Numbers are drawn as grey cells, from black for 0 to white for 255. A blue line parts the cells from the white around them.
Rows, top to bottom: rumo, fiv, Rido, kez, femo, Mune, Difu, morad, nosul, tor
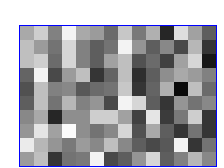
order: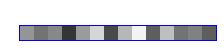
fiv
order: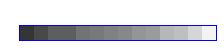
tor
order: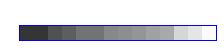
morad
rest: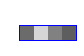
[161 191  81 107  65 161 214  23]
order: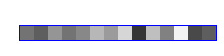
fiv
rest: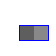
[ 73 183  53]
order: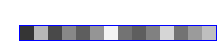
fiv

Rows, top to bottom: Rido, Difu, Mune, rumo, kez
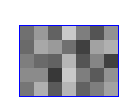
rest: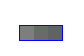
[182  84 133  64]
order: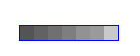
Rido
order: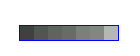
Mune

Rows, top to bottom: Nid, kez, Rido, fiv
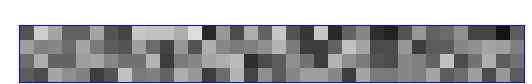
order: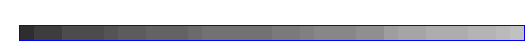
Rido
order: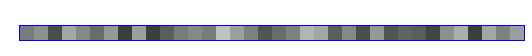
kez
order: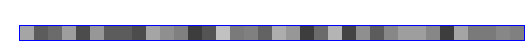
fiv

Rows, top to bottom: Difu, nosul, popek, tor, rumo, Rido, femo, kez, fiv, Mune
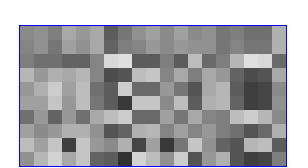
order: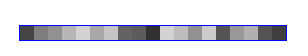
Mune
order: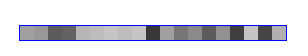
Rido
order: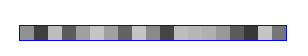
Rido
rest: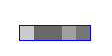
[168 132 126 189 204 182 138]
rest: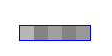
[126 112  84 105 176]
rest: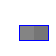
[118 176]

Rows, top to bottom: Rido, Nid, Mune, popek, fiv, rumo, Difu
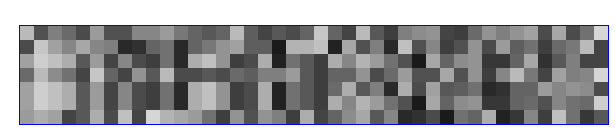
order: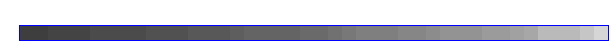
Rido
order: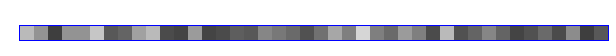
popek
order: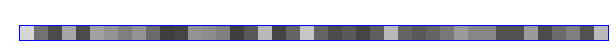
Rido
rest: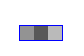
[ 75  75  88  75 106  94 127 127 155  88  62 100 100 147  75 106 155  81
  81 167  81 147  62 134 186 120  68 161 127 134 214]
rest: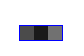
[100 173  34  55 134  62 192 113  55  88]
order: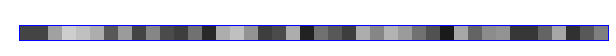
Mune
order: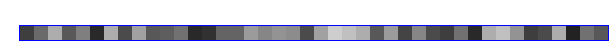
fiv

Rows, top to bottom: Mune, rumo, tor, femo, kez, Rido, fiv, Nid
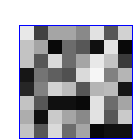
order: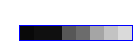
Nid
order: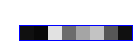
Rido
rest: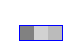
[ 87 181 187  22]

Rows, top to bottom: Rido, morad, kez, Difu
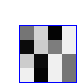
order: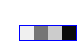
kez
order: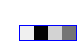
Rido
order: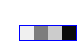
morad
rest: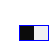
[117]
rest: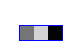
[240]
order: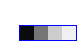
kez
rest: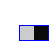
[240 117]

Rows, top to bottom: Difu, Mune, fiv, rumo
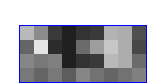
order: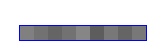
rumo
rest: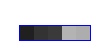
[79]
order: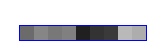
fiv

